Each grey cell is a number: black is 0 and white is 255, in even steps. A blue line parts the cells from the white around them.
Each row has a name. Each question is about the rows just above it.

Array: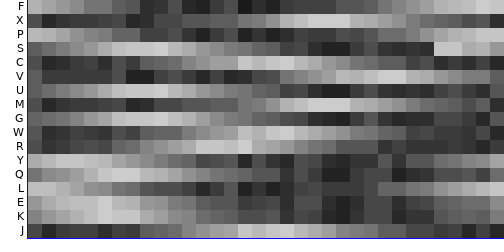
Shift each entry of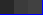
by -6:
[34 53 59]
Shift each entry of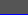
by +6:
[91 91]
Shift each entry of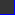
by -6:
[46]

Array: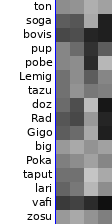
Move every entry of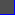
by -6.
[72]
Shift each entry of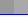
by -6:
[147 163]
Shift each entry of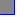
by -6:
[128]

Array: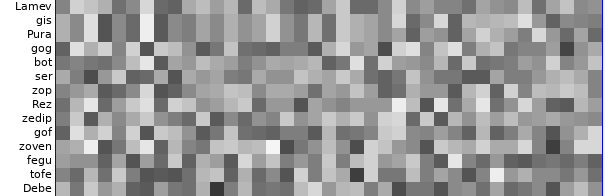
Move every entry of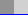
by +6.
[152 215]
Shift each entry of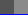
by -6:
[ 78 132]
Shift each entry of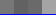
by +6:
[125 104 112 170]

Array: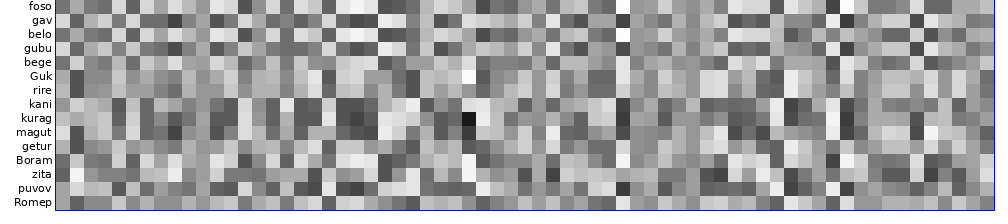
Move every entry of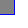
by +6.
[136]
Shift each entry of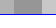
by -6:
[172 144 144 194]
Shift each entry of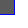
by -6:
[84]
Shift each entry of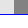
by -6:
[223 124]
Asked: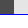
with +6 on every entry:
[ 82 235]

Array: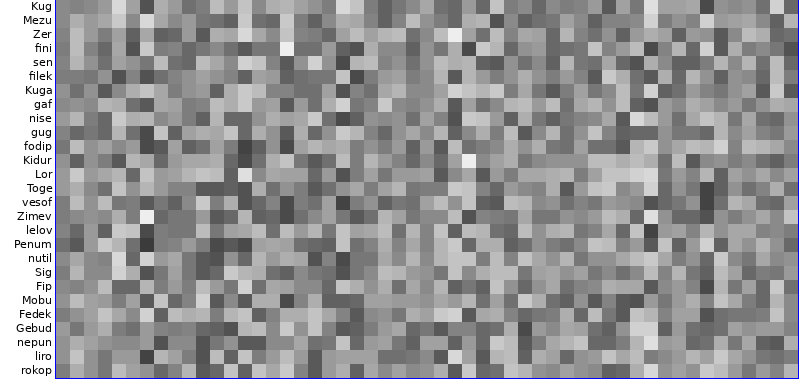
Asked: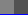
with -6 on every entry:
[125  76]
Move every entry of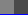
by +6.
[137  80]

